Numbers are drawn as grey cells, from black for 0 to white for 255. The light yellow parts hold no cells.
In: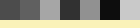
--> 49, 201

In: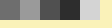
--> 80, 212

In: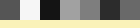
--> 161, 246

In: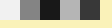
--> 24, 241

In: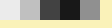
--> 66, 235

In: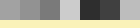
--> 204, 204

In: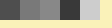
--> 136, 205

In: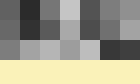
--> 169, 197

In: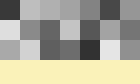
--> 196, 229
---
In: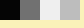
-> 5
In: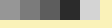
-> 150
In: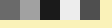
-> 106
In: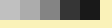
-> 192
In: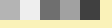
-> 180
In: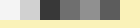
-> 244
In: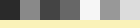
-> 42
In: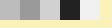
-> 188
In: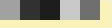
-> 161
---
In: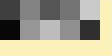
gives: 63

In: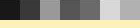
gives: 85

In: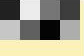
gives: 60

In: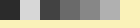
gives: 106

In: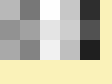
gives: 81

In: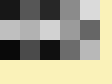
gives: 23
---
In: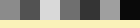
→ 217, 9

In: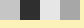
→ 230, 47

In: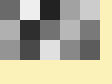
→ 238, 34

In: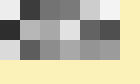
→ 243, 46

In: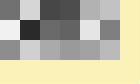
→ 241, 42

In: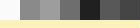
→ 250, 32

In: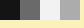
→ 242, 20

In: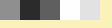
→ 254, 43
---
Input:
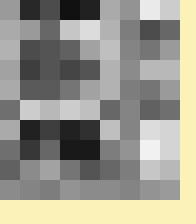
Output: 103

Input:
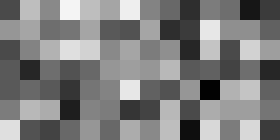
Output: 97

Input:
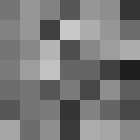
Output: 109

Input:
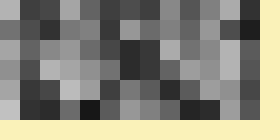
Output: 30

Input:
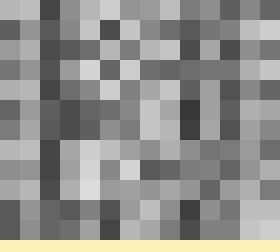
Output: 204

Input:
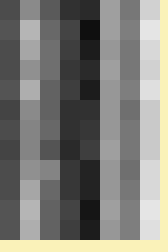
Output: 229

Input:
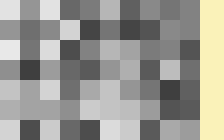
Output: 130

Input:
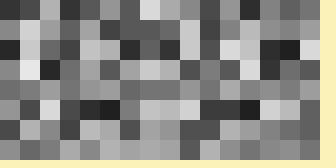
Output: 157
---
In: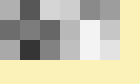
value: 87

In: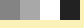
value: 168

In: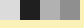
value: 31

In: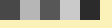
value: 182

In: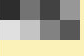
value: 115

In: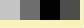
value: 110
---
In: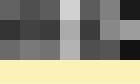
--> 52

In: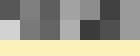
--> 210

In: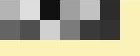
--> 100

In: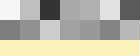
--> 126

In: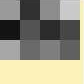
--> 20

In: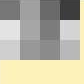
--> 228
